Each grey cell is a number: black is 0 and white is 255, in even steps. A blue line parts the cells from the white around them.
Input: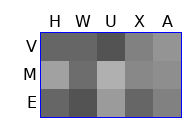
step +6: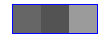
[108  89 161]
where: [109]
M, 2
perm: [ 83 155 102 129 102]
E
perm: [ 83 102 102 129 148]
V

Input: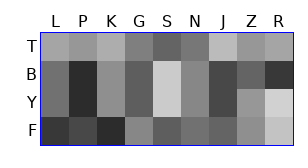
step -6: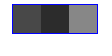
[ 66  38 129]
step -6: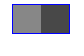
[129  66]
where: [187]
T, 7
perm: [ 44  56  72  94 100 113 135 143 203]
B

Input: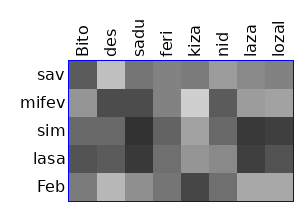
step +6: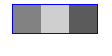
[136 213  97]
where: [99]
sim, 4
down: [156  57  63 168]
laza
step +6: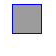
[162]

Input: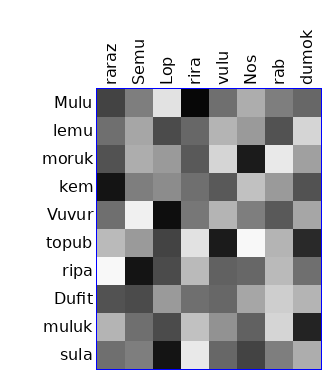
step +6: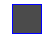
[81]
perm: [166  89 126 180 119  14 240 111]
Vuvur
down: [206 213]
rab
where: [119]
Vuvur, 4
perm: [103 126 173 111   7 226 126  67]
Mulu
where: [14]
Vuvur, 3
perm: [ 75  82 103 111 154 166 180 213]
lemu

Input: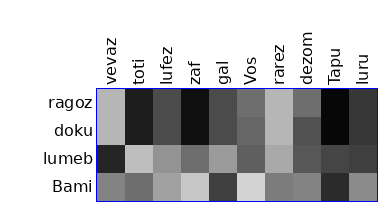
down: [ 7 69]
Tapu
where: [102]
doku, 6
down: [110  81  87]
dezom

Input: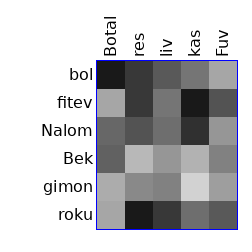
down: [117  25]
kas
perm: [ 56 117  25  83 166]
fitev
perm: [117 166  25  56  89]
bol

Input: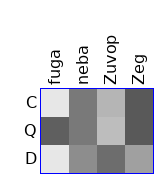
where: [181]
C, 3
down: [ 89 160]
Zeg

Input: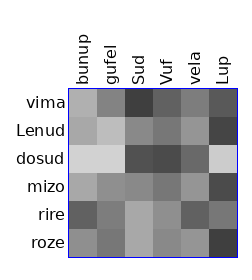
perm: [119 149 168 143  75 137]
mizo
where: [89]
vima, 6
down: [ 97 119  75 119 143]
Vuf
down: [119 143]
Vuf
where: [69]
Lenud, 6

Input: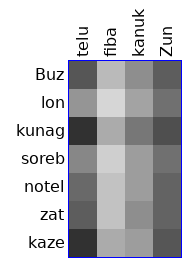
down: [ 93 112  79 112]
Zun
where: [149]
lon, 1
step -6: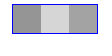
[143 208 157]
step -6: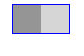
[143 208]
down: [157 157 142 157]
kanuk
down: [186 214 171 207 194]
fiba

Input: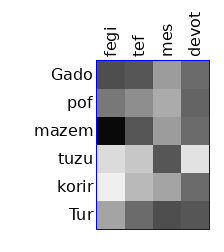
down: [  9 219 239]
fegi
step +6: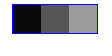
[ 15  92 162]
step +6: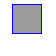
[162]
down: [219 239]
fegi
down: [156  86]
mes
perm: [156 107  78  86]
Gado

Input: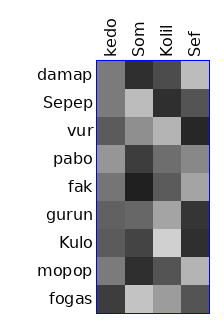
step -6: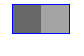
[ 97 158]
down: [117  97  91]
kedo
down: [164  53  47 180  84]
Sef
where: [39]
vur, 4
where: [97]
gurun, 1
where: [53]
gurun, 4
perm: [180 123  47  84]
mopop

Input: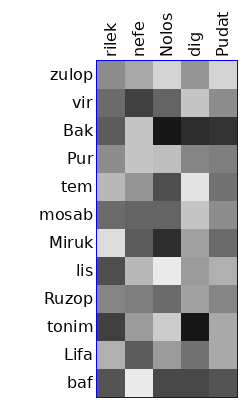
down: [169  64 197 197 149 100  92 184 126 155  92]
nefe
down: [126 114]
Pudat
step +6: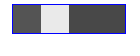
[ 90 240  78  78]

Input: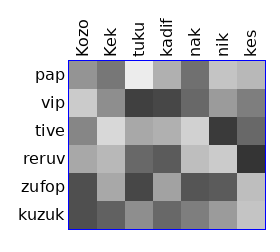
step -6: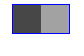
[ 65 156]
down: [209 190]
nak
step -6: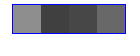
[136  58  65  98]
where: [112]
pap, 5
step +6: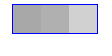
[174 182 215]
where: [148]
pap, 1

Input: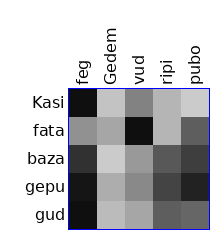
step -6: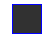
[43]
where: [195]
Kasi, 2
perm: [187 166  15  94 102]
gud
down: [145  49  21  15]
feg
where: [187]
gud, 2
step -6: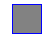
[124]
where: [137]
gepu, 3

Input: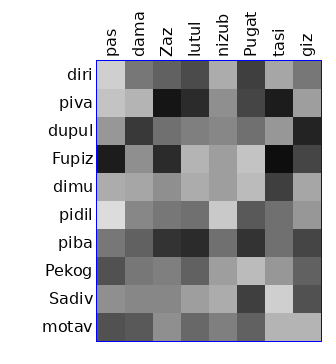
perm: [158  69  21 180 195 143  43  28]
piva
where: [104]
motav, 4
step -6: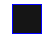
[15]
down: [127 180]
lutul
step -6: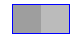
[152 181]
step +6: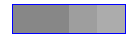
[141 141 164 178]
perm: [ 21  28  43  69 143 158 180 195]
piva

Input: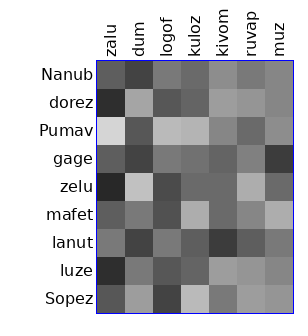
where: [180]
Pumav, 4
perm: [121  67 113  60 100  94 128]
gage
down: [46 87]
zalu
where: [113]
gage, 4
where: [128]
gage, 6
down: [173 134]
ruvap
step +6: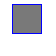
[127]

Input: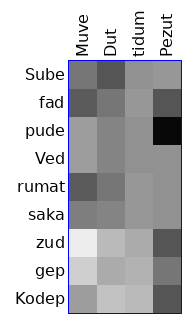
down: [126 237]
Muve
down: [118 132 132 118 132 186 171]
Dut
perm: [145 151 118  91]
rumat

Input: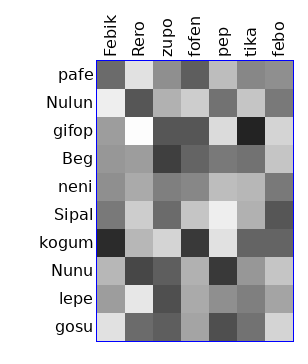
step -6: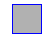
[171]
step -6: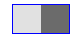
[219 101]
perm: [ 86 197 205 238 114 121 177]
Nulun
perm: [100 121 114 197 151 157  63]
Beg
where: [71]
Nunu, 2

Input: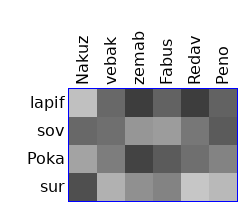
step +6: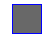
[110]
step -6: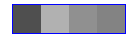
[ 73 171 138 125]
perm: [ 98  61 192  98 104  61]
lapif

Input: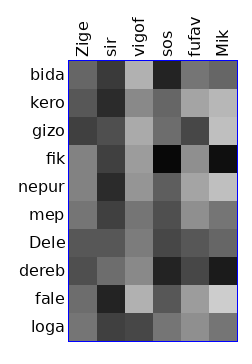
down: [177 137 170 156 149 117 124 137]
vigof
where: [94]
nepur, 4
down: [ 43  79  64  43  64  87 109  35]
sir
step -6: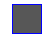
[81]
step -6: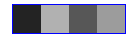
[ 29 171  81 150]
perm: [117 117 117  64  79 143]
mep

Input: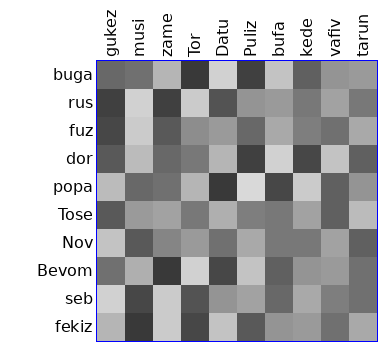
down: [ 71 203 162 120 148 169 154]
kede
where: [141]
fuz, 4

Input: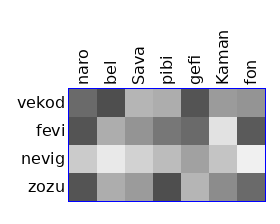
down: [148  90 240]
fon
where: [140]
zozu, 6
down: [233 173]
bel
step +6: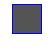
[90]
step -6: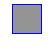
[142]
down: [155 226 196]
Kaman
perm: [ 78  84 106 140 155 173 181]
zozu

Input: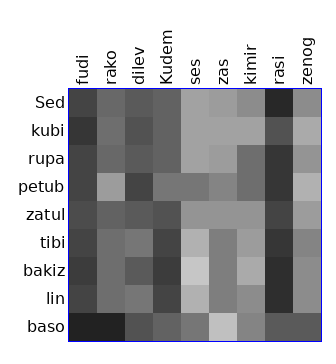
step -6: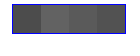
[70 92 84 76]
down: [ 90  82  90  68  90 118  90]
dilev
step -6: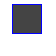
[62]
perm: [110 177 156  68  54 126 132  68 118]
tibi
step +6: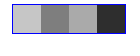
[204 132 176  52]

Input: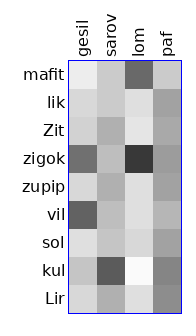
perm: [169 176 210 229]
Zit
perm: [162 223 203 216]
lik
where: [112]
zigok, 1
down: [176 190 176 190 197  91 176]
sarov

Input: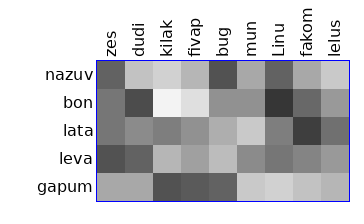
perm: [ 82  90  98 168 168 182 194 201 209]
gapum
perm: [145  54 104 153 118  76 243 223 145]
bon
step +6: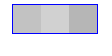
[200 215 188]
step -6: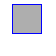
[168]

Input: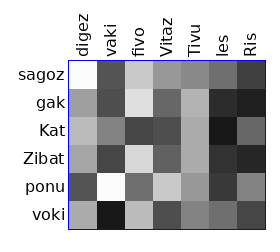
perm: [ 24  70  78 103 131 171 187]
Kat
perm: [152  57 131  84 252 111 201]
ponu
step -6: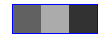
[ 91 165  44]
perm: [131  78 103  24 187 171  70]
Kat
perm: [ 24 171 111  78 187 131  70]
voki

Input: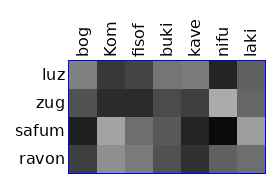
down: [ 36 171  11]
nifu
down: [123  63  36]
kave
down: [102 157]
laki
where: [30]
safum, 1

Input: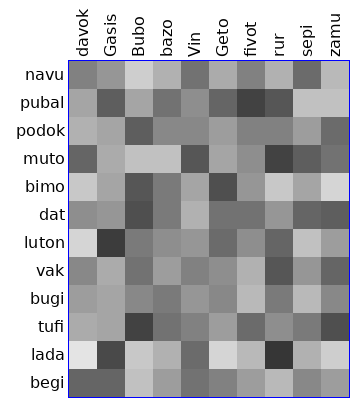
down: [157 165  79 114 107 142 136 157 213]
Geto
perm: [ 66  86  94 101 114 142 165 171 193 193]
muto
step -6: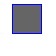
[95]
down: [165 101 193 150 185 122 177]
sepi
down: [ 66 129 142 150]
fivot

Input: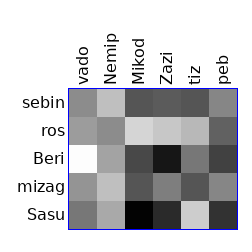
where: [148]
mizag, 1
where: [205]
Sasu, 5

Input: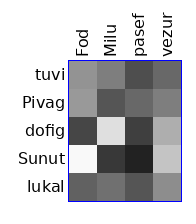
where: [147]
tuvi, 1
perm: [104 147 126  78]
tuvi
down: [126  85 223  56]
Milu
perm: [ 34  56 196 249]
Sunut
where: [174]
dofig, 4
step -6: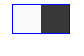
[243  50]

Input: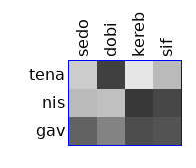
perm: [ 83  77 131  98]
gav
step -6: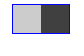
[198  58]
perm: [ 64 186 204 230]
tena
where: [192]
nis, 2
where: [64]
tena, 2
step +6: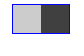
[210  70]
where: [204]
tena, 1

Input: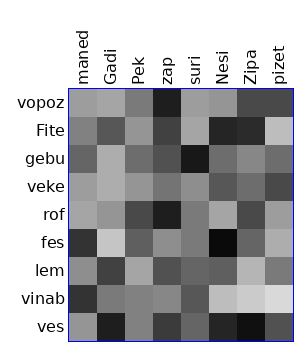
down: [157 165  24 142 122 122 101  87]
suri
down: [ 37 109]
Nesi
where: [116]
veke, 4
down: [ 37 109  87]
Nesi
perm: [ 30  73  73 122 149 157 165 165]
rof
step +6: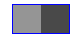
[155  79]

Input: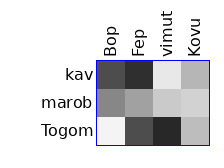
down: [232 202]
vimut
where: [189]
Togom, 4
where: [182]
kav, 4
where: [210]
marob, 4
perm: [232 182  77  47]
kav

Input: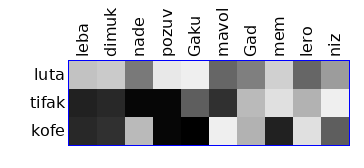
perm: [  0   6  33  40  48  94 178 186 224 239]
kofe
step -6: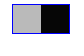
[180   0]
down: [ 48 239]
mavol

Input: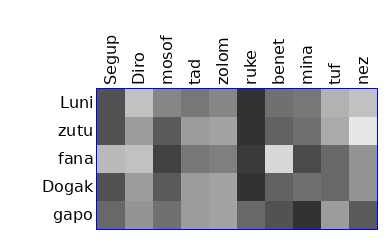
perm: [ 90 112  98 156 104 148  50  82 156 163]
Dogak
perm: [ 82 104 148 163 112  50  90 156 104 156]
gapo

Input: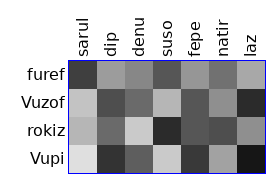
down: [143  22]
laz
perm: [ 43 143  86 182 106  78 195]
Vuzof

